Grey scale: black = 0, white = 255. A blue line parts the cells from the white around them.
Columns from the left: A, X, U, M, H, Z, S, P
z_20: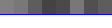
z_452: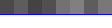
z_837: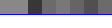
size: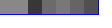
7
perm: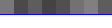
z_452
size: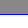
2
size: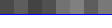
8
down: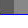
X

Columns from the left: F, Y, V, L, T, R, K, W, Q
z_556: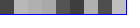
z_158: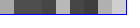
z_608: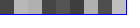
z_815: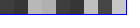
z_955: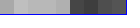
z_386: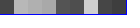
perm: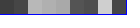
z_386
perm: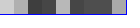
z_158
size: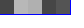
5
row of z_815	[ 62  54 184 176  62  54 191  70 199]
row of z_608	[ 70 184 176  70  84  62 176  78 191]
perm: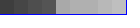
z_556

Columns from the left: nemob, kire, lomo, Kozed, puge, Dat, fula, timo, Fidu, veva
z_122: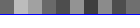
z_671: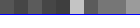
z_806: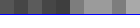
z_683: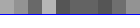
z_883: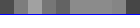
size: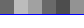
6
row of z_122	[105 188 161 105  77 147  62 139  77 111]
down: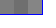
Fidu
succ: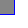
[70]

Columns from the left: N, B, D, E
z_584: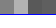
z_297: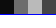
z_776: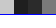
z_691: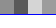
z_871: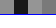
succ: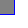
[178]
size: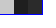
3
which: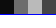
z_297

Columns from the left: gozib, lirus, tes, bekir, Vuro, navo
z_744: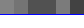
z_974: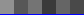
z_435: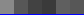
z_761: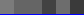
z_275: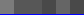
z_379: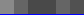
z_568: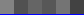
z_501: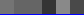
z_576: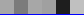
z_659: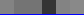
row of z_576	[167 123 167 160  30 192]
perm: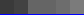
z_761
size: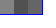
3
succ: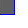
[87]
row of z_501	[116 101 101  52 137  73]
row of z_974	[145  87 116  58 101  73]
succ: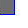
[58]

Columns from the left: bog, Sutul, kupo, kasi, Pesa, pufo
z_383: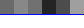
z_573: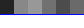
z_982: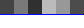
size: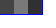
3
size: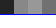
4
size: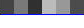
6
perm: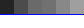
z_383

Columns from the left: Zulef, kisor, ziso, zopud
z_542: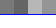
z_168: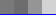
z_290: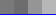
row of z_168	[121 109 149 211]
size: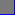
1
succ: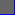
[183]
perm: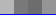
z_290
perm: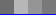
z_290
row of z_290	[121 109 149 183]
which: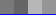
z_542

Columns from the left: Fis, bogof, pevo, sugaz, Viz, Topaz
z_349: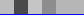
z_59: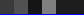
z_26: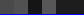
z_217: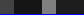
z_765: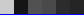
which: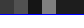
z_59
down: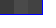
Fis
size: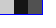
3
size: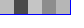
5
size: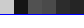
6
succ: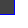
[21]

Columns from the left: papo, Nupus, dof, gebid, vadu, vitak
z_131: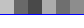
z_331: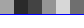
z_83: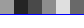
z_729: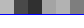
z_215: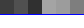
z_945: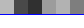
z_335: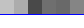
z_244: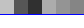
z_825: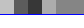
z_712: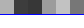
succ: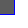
[55]
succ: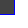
[148]
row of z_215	[ 61  80  48 164 156 126]
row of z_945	[186  73  48 156 178 126]
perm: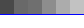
z_131
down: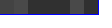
dof

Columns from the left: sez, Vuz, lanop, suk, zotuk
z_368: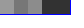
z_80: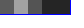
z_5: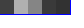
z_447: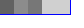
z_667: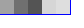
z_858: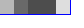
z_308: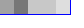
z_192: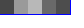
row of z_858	[184 105  77  77 222]
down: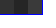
suk
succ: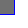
[84]
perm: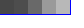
z_192
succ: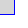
[222]
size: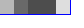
5

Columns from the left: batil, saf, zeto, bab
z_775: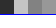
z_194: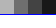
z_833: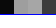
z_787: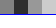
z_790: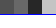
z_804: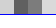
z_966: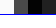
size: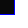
1
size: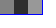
3
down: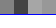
zeto
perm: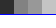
z_775
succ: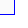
[74]
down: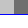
saf

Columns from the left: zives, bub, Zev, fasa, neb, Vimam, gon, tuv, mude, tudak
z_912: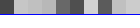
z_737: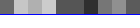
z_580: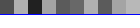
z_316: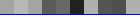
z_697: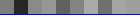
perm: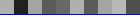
z_580
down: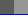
fasa
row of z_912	[ 71 198 192 184 104  79 210  91 192 204]
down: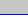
bub
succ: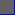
[132]

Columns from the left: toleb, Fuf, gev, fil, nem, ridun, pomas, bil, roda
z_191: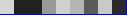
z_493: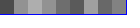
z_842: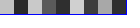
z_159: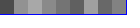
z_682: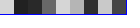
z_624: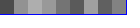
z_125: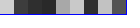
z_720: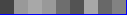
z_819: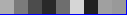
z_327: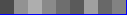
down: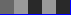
fil
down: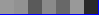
fil
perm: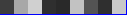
z_125

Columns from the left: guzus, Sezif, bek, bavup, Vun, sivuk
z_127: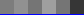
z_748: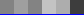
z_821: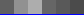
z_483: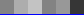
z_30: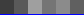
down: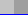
bek
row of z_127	[125 145 117 159 117  54]
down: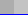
bek
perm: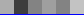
z_748
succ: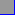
[54]
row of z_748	[131 159 131 195 173  61]

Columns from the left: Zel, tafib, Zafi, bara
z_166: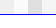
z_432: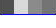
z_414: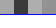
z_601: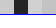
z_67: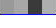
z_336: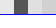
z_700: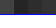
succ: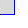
[139]
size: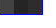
3
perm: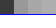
z_67
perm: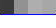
z_414

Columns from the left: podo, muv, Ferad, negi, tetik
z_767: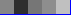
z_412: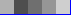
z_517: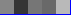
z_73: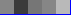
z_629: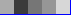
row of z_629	[171  59 118 150 215]
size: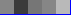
5
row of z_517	[134  53 118 105 185]
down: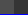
muv
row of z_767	[134  46 118 142 192]

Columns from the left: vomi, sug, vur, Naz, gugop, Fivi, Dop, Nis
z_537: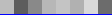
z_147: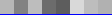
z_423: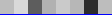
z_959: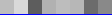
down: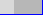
Fivi
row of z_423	[189 217  93 177 202 183  44 189]
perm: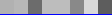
z_959
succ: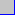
[177]
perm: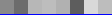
z_959

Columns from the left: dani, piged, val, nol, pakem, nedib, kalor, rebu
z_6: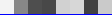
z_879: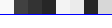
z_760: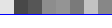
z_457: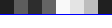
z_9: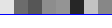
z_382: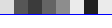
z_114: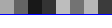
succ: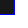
[51]
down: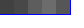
piged
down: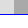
dani
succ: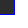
[100]

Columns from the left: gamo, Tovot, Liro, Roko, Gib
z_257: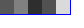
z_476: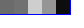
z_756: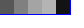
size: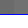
2
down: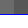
gamo
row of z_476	[107 113 206 149  13]
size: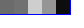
5
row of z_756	[ 87 128 164 180  19]
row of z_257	[ 87 128  46  81 218]

